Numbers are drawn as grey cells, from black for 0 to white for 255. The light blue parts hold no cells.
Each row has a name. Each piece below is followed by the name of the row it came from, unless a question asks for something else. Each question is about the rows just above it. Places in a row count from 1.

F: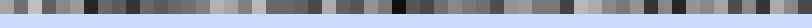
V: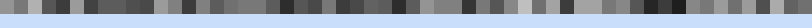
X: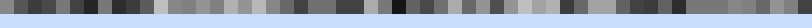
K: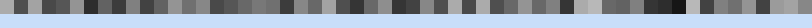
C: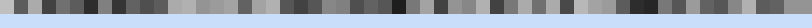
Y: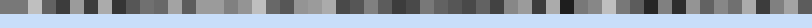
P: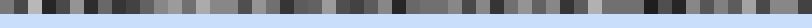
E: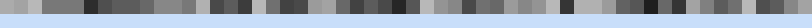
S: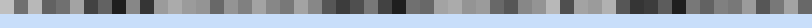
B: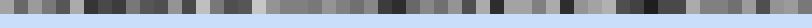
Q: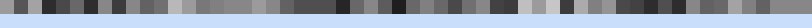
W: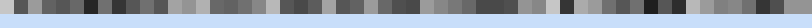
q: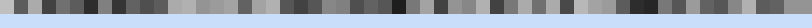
C
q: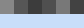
S
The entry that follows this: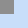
[53]
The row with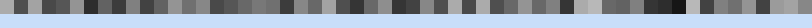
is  K
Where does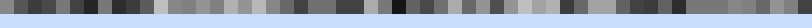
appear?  X

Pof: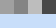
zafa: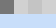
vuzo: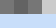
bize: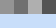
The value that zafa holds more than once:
[209]
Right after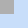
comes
[84]
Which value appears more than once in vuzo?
[118]
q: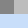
Pof
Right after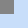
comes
[189]

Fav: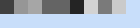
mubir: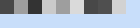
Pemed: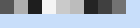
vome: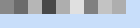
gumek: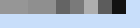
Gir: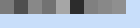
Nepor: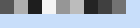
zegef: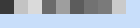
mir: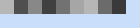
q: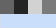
Fav
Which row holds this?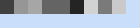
Fav

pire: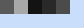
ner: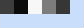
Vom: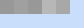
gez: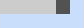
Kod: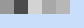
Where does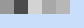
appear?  Kod
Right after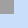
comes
[152]
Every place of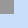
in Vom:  1 3
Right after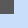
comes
[168]
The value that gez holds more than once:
[204]
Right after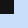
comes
[41]

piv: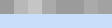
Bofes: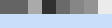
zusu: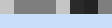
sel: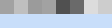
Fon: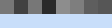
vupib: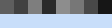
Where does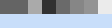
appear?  Bofes
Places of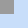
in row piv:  1 5 6
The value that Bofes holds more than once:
[100]
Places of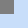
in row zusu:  2 3 4 8
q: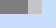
zusu
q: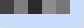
vupib

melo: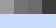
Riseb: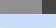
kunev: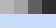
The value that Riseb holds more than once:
[144]
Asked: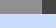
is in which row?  Riseb

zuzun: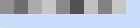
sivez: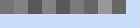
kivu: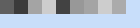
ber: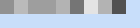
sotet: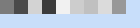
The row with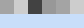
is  kivu
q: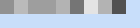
ber

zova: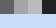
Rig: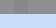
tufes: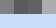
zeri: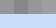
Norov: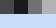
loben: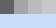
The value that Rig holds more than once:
[143]
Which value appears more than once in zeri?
[151]

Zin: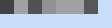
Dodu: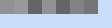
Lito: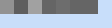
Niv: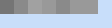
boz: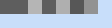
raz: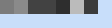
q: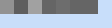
Lito
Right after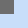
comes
[101]
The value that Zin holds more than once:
[161]
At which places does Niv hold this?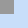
4 6 7
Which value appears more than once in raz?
[66]
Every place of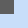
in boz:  1 2 4

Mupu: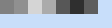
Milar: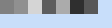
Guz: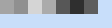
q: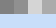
Mupu
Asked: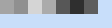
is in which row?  Guz
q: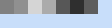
Mupu

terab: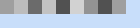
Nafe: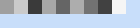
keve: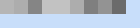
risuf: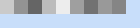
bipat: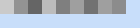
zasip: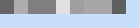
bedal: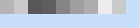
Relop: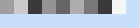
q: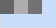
Nafe
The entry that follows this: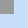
[133]
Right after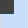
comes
[245]
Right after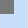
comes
[58]
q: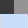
Relop
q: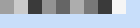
Relop
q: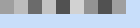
terab

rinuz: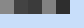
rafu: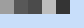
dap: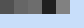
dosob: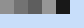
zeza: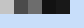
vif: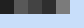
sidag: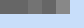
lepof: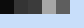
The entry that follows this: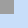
[88]
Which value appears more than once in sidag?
[102]

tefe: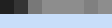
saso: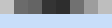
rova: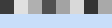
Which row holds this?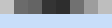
saso
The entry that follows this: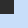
[113]
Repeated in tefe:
[141]
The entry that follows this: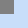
[141]
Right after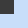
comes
[224]
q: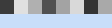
rova

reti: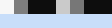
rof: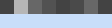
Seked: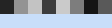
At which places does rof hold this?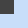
1 5 8
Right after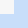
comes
[125]
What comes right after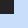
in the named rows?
[147]
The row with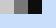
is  reti
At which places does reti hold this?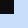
3 4 7 8
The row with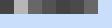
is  rof
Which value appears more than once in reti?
[13]

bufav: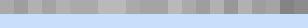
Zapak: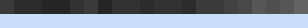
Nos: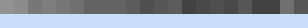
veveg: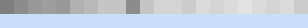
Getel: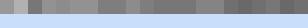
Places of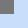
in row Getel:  3 12 13 14 20
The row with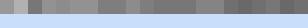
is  Getel

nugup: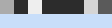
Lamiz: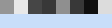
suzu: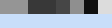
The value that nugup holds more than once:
[44]
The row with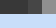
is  suzu
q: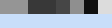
suzu
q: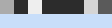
nugup
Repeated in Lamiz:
[56]

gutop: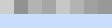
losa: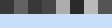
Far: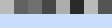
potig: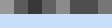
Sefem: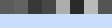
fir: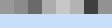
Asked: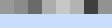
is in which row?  fir
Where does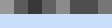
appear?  potig
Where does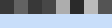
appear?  losa
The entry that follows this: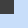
[146]

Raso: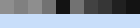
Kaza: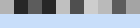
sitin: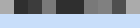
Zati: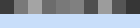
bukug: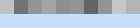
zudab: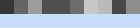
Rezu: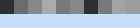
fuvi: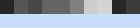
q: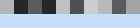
Kaza
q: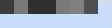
sitin
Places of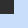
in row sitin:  2 5 6
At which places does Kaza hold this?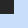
2 4
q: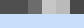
zudab

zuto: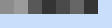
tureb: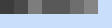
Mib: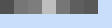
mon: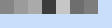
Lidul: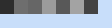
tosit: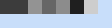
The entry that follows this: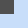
[118]
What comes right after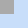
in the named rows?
[60]
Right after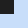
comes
[205]
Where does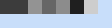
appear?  tosit

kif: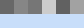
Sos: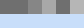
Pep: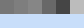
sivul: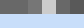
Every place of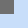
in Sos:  1 2 5
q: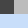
Pep
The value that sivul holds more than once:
[104]
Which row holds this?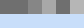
Sos
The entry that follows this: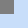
[134]

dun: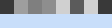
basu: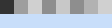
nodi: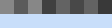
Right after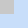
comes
[142]
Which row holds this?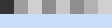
basu
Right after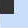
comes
[158]
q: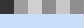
basu
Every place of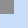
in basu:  4 6

